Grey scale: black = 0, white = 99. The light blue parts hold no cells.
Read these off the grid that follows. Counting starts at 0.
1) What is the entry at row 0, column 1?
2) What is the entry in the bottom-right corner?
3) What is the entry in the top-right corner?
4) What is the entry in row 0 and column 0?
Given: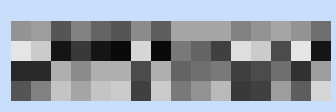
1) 61
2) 83
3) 43
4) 57

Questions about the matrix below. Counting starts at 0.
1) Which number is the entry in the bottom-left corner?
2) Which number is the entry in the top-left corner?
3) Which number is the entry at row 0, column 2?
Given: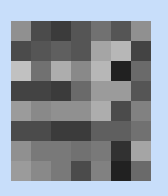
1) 60
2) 56
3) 23

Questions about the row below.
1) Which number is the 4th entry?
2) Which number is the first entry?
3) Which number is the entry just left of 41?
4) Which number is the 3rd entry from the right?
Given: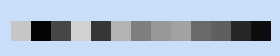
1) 81
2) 77
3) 63
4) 37

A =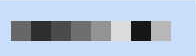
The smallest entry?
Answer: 9
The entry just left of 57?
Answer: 43
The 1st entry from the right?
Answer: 71

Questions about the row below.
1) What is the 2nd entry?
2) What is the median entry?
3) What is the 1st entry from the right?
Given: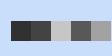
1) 26
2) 34
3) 63

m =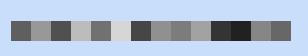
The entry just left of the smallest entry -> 20
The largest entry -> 83

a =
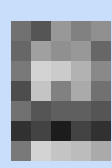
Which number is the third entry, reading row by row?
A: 59
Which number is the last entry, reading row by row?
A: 66
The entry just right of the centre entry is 66
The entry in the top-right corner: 56
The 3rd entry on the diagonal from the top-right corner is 79
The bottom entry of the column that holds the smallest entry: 76
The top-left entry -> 44
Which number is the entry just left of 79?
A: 82
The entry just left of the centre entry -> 76

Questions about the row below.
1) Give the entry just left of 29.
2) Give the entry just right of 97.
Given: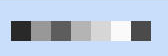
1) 97
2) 29

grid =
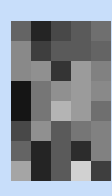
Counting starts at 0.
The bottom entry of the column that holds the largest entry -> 81
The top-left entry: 39
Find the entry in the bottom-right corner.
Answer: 24
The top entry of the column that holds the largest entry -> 35
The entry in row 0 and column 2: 28
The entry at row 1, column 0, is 53
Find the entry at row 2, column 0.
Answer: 53
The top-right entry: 43
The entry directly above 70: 56
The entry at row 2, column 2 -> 20
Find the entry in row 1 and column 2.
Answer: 35
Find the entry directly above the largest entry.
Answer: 17

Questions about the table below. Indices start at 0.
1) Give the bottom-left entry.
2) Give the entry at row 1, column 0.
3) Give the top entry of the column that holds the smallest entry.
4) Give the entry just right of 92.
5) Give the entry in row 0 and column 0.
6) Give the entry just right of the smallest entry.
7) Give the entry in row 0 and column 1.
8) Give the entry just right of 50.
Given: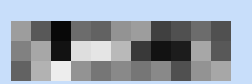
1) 38
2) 50
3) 3
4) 57
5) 61
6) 42
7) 34
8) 65

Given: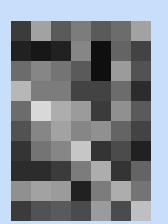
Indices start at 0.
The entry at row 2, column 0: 42
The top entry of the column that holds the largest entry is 63
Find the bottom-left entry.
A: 23
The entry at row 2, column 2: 45
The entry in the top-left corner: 23
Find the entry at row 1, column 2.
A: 13
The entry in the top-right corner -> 63
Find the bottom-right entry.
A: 74
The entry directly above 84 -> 48
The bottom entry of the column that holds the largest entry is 32
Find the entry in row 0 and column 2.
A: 35
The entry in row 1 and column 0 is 13

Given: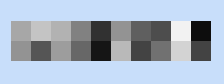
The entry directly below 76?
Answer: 33
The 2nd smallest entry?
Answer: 8
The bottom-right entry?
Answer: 26
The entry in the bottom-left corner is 57
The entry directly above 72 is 57
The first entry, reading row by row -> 65

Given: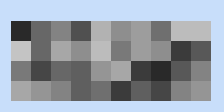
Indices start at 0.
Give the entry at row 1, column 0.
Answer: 76
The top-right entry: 73
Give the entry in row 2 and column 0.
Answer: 47
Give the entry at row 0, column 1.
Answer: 40
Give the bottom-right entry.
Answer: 58
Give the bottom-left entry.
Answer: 65
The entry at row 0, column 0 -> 16

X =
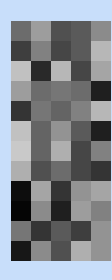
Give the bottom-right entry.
57
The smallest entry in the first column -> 2
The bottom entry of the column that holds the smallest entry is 9
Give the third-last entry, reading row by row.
31
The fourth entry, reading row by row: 35
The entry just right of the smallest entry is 54
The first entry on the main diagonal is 42
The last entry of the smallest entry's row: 50
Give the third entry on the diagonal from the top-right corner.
71
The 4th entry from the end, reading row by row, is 54
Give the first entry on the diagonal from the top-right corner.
54
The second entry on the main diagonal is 50
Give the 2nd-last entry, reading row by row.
68
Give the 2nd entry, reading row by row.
61
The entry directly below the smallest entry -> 46
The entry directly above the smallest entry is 5
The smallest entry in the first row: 31
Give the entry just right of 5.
64

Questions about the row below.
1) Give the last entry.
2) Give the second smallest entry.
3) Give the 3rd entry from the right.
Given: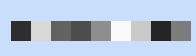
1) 48
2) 18
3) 78

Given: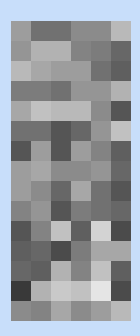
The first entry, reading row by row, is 61
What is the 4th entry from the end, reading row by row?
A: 65
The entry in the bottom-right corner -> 72
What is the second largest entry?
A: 82
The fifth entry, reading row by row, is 54
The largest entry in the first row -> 72
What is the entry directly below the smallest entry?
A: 54
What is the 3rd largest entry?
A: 78
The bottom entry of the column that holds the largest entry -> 61
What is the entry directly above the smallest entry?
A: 40
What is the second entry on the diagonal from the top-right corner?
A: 48
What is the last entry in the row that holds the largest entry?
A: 29
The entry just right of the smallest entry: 69
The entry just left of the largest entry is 75
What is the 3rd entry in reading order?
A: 44
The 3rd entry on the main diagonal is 61
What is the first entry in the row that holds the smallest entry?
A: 22
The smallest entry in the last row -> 51
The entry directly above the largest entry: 75
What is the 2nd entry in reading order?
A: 44

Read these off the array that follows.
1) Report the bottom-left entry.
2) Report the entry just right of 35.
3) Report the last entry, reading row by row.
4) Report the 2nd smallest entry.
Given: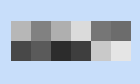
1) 28
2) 17
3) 89
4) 24

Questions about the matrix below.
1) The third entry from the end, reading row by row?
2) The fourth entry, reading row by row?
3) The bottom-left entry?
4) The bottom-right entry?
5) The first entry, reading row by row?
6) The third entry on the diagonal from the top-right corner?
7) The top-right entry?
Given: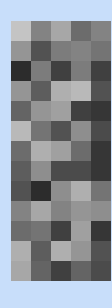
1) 25
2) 42
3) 65
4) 29
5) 76
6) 25
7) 51
